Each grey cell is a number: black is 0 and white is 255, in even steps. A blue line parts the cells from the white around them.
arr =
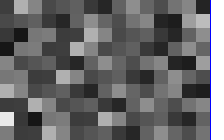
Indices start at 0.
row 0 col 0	62
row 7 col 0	60
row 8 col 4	124
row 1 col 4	38
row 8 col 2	22
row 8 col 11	96
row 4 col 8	101
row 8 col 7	176
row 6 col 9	101
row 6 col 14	29
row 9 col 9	38
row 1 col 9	115
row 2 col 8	73
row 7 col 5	85
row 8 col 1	56
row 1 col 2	96
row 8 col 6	62
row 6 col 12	134
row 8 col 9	73
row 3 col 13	142
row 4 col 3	96
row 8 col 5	60
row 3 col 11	38
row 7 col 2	176
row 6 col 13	36
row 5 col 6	73
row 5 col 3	62
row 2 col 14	142
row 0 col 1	176
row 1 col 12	29
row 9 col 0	124
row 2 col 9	85
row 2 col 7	133
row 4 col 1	73
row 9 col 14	115

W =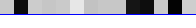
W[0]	201
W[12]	3
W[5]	231
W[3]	198

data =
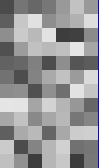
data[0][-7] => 75
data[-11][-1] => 221
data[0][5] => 194
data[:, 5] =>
[194, 177, 64, 229, 85, 155, 226, 151, 119, 204, 113, 60]
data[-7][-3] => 193
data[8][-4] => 167
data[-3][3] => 101
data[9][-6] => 170
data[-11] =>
[94, 199, 225, 142, 160, 177, 221]
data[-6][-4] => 144
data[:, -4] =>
[119, 142, 226, 185, 77, 170, 144, 211, 167, 101, 182, 182]
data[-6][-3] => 111
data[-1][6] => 120
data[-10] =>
[142, 202, 185, 226, 61, 64, 139]
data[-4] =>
[167, 194, 137, 167, 184, 119, 133]
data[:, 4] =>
[153, 160, 61, 192, 142, 193, 111, 181, 184, 168, 209, 200]
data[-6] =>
[140, 143, 80, 144, 111, 226, 196]
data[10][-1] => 118
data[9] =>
[95, 170, 185, 101, 168, 204, 207]
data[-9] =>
[80, 156, 193, 185, 192, 229, 166]

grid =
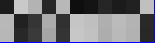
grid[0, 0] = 28
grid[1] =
[184, 33, 53, 172, 49, 197, 191, 175, 187, 179, 41]
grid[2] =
[183, 40, 58, 166, 52, 199, 193, 173, 185, 178, 40]
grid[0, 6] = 20
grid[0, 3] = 38
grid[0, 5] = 14
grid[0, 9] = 33

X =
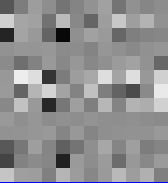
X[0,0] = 86
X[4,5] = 151
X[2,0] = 36
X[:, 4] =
[116, 186, 8, 139, 136, 124, 163, 119, 144, 133, 96, 33, 181]
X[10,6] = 143
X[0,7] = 161
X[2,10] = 132
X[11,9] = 152
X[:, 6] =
[146, 101, 161, 132, 136, 168, 193, 127, 147, 133, 143, 141, 135]
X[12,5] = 156
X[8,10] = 141
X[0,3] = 142
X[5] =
[152, 237, 222, 52, 124, 157, 168, 222, 164, 222, 152, 208]
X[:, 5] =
[132, 136, 144, 141, 151, 157, 131, 159, 142, 152, 116, 154, 156]
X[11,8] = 108
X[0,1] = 125
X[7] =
[136, 194, 153, 39, 119, 159, 127, 183, 132, 179, 173, 209]
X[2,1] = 164
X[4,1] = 111
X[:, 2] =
[157, 161, 153, 149, 130, 222, 181, 153, 150, 150, 158, 139, 157]
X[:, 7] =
[161, 157, 154, 150, 144, 222, 126, 183, 143, 143, 167, 155, 154]
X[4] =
[139, 111, 130, 153, 136, 151, 136, 144, 155, 162, 146, 103]
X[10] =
[88, 119, 158, 133, 96, 116, 143, 167, 133, 159, 125, 132]
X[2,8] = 102
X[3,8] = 144
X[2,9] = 127
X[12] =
[197, 159, 157, 128, 181, 156, 135, 154, 185, 157, 176, 127]
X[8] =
[153, 143, 150, 140, 144, 142, 147, 143, 142, 144, 141, 139]

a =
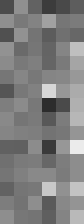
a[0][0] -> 76
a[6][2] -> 129
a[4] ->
[139, 121, 127, 101, 122, 165]
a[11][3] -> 103
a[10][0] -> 97
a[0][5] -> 93
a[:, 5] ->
[93, 123, 103, 191, 165, 152, 171, 176, 183, 149, 235, 141, 141, 195, 148, 185]
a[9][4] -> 119
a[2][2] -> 116
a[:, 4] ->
[73, 118, 112, 133, 122, 135, 151, 74, 124, 119, 151, 125, 123, 145, 136, 132]
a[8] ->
[137, 117, 122, 88, 124, 183]
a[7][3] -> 44
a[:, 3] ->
[60, 161, 92, 100, 101, 133, 215, 44, 88, 115, 58, 103, 137, 200, 90, 95]
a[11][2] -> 124
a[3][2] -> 118
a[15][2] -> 116
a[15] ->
[142, 119, 116, 95, 132, 185]
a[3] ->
[146, 106, 118, 100, 133, 191]
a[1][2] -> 131
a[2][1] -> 146

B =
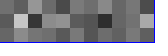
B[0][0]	112
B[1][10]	169
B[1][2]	54
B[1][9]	114
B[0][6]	110
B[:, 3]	[107, 140, 111]
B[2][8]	97
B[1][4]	146
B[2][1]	139
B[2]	[102, 139, 117, 111, 89, 121, 85, 109, 97, 121, 95]
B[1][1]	198
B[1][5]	91

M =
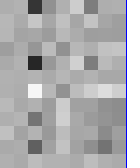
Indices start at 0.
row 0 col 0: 174
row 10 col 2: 96
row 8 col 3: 160
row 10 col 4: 194
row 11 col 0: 176
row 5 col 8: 168
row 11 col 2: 188
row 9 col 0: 192
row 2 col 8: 158
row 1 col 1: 171
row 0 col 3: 145
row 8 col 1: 180
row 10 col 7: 115
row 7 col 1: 169
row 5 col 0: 177
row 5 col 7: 168
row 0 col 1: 178
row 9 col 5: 167
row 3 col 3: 187
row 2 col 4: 184
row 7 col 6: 161
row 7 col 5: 161
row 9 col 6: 169
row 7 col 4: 204
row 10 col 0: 170
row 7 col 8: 141
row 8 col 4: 207
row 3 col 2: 150
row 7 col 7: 145
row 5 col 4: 182
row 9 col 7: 139

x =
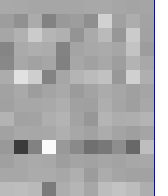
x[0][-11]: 169
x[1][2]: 171
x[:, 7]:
[169, 209, 186, 171, 168, 193, 171, 174, 180, 172, 120, 166, 172, 189]
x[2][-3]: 151
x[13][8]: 195
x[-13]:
[157, 145, 171, 130, 153, 157, 143, 209, 161, 173, 163]
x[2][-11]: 166
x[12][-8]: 171
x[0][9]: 164
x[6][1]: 169
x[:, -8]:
[166, 130, 181, 172, 166, 131, 164, 169, 174, 168, 250, 168, 171, 123]
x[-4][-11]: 153
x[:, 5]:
[166, 157, 148, 164, 167, 180, 155, 161, 163, 167, 138, 164, 175, 181]
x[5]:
[172, 225, 206, 131, 166, 180, 187, 193, 152, 208, 175]
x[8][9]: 174
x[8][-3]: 173
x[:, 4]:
[166, 153, 176, 131, 129, 166, 169, 174, 179, 175, 153, 158, 167, 173]
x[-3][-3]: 163
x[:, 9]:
[164, 173, 203, 195, 179, 208, 160, 159, 174, 159, 104, 167, 162, 188]
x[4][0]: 136
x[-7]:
[161, 167, 167, 169, 174, 161, 160, 174, 165, 159, 168]
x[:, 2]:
[166, 171, 203, 174, 162, 206, 157, 167, 163, 167, 130, 170, 171, 185]
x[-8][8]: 166
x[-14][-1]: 165
